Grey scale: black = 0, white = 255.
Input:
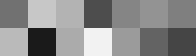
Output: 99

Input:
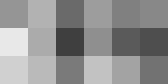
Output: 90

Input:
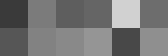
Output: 72

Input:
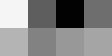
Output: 152

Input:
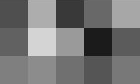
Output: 27

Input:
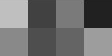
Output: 100

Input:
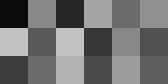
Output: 136
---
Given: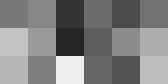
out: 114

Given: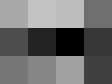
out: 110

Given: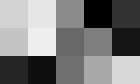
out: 50

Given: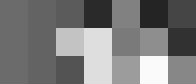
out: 69

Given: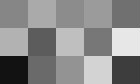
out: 112

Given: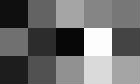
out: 119
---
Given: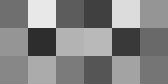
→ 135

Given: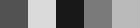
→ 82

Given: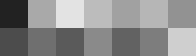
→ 76

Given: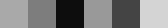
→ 169

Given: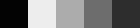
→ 3

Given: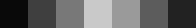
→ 9

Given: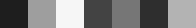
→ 30
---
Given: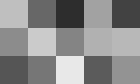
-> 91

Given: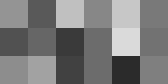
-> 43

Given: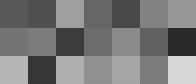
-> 123

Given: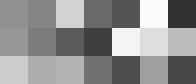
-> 159

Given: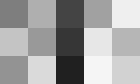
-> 245

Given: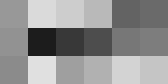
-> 211

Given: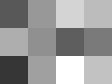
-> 255

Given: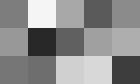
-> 216

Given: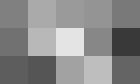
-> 190
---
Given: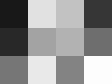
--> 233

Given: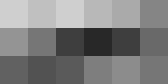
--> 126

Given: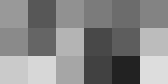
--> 65

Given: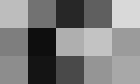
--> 73

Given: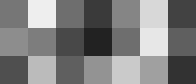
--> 202

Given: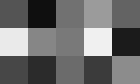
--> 107

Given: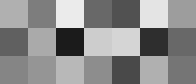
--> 73
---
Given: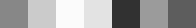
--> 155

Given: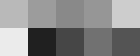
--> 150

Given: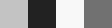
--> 248

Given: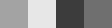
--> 60

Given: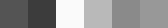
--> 138

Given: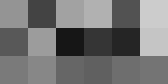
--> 82

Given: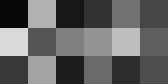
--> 114

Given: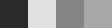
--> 133

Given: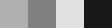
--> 226

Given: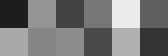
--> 235
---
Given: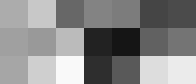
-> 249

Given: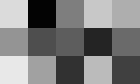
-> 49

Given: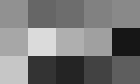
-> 36

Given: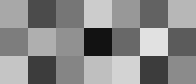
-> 133

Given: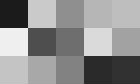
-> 130

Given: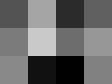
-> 1

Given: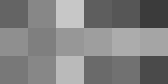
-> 186

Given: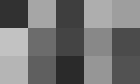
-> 42

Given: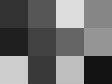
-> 190
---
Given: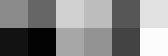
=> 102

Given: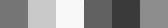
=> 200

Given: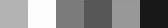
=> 253

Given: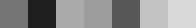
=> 30

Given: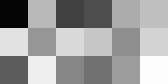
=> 185

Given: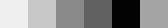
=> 200

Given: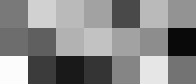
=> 209

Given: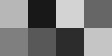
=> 24

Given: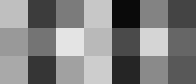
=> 60

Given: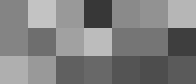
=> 195
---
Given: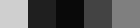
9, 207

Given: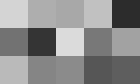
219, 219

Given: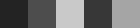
201, 201

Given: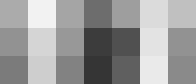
60, 242

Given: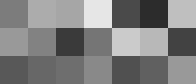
117, 230

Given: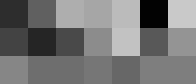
140, 201

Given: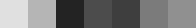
76, 224

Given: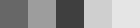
63, 229

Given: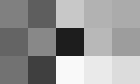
29, 249
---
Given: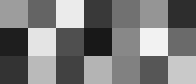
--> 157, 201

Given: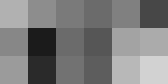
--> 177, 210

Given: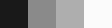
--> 25, 251

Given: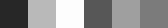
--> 39, 123

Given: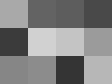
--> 169, 183

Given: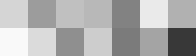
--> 213, 56

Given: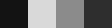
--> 19, 46
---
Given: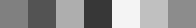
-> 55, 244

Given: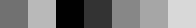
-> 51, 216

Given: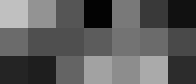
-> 92, 192

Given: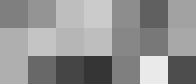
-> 190, 234

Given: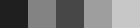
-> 71, 199

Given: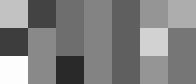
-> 131, 253
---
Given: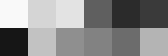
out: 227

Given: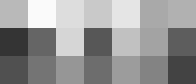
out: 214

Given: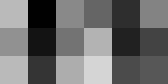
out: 115

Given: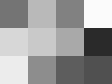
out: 169

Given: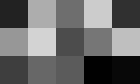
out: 76

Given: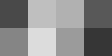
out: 177

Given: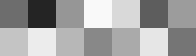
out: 150

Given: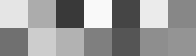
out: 57
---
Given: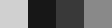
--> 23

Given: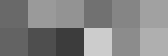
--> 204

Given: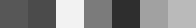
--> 46

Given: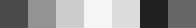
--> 220

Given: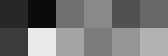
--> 124

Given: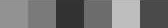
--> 109

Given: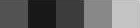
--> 61

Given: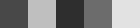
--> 46

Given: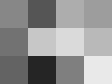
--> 37

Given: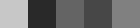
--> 100
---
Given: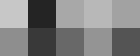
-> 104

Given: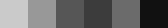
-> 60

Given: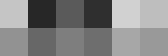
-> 110

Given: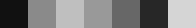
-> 103

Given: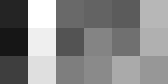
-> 138

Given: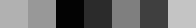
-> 127

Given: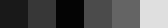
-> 75

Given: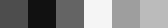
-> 245

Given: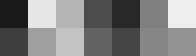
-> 69
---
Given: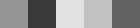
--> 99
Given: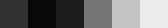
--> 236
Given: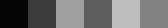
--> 130
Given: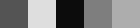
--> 173
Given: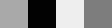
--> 125
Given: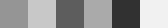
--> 241
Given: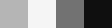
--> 15
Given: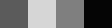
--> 5
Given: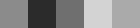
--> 170
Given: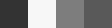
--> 89
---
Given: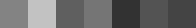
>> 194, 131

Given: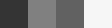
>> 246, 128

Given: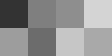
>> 212, 198

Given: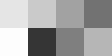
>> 253, 229

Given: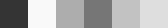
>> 249, 222

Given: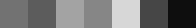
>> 215, 163

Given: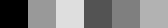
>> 222, 178
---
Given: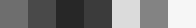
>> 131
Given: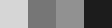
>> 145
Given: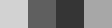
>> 53
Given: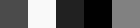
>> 1
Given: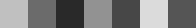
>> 219
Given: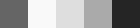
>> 170
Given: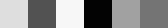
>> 161
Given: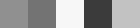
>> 59
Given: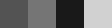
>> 25
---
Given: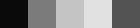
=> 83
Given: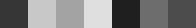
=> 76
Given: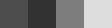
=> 221
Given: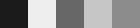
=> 140
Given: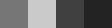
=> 35
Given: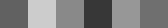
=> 111
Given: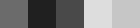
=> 198
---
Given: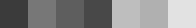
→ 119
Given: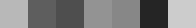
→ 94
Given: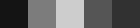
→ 124
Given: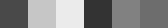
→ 198
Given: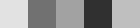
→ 113
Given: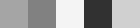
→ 129
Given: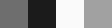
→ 27
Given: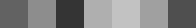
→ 141
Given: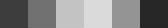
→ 113
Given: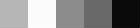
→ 251
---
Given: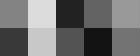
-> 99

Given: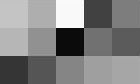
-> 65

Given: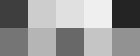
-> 239

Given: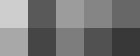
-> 133

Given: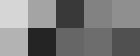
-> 130

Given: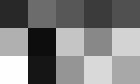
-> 59

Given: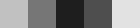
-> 78

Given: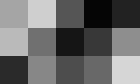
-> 5

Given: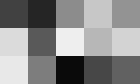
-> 199

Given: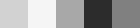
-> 44
